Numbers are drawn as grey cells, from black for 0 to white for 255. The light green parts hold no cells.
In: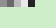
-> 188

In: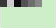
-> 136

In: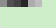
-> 173

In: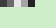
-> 165

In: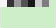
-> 207

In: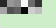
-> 205

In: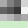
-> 212

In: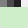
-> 128
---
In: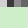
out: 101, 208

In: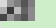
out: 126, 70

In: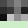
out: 98, 15

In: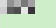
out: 161, 205

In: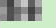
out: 170, 139

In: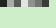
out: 60, 34

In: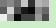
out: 167, 237

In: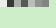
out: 132, 237
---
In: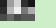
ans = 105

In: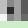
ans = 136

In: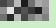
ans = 43

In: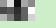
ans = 126

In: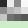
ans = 113

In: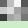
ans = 163
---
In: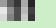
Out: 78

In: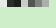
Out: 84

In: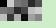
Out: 14

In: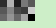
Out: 104

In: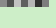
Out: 182

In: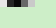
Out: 10

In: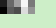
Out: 76

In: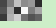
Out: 113

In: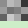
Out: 202

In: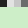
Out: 226
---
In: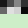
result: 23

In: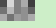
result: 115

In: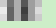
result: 234

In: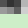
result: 81

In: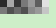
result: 42

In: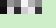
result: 25

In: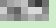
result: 205

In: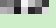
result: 113
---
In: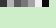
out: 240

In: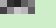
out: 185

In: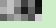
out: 81

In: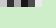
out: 78

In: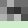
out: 189

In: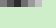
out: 155

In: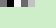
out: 106

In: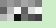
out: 81

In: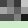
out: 126

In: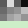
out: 178
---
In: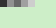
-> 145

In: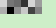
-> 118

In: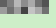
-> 127

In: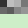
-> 191

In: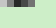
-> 128

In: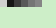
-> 22

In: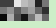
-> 63
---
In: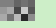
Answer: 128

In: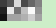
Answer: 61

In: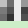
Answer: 192

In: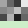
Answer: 164

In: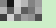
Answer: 131

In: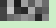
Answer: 52

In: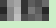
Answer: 66

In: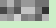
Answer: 140
